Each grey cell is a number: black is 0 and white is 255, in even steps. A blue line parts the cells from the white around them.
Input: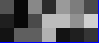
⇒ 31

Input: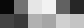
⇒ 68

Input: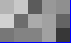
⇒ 209

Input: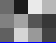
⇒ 129

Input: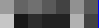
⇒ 198

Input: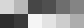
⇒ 46
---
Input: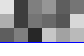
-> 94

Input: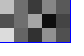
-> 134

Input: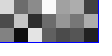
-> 173

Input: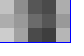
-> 74

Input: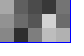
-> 56

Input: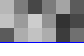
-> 164

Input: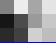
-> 166

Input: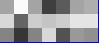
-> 164

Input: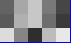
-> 121

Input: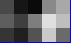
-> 137
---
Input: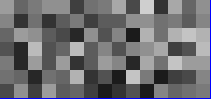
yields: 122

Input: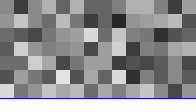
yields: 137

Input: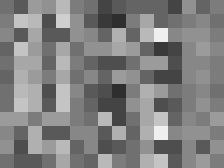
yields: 155

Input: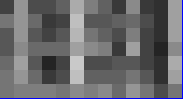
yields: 76

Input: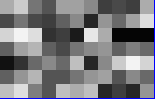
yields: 117
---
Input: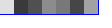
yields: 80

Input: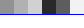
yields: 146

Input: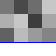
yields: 97

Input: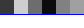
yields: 109

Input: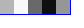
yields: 150

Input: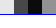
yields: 146

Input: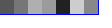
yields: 118

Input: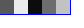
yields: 109
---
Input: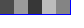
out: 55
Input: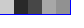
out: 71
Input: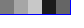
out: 200
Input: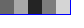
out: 36
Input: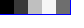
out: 191
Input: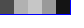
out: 198
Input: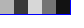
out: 215
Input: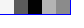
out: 2
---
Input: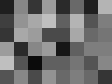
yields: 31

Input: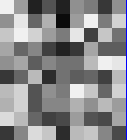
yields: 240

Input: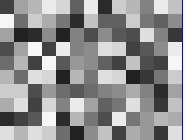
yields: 65

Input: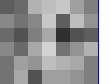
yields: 94

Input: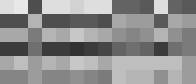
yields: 222

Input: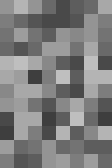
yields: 148

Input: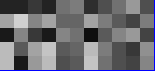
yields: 35

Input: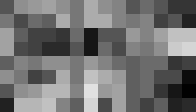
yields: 85
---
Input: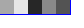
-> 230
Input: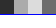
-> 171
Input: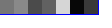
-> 137
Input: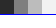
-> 127
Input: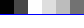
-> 71
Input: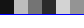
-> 189
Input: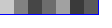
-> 129
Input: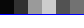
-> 49
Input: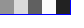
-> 218
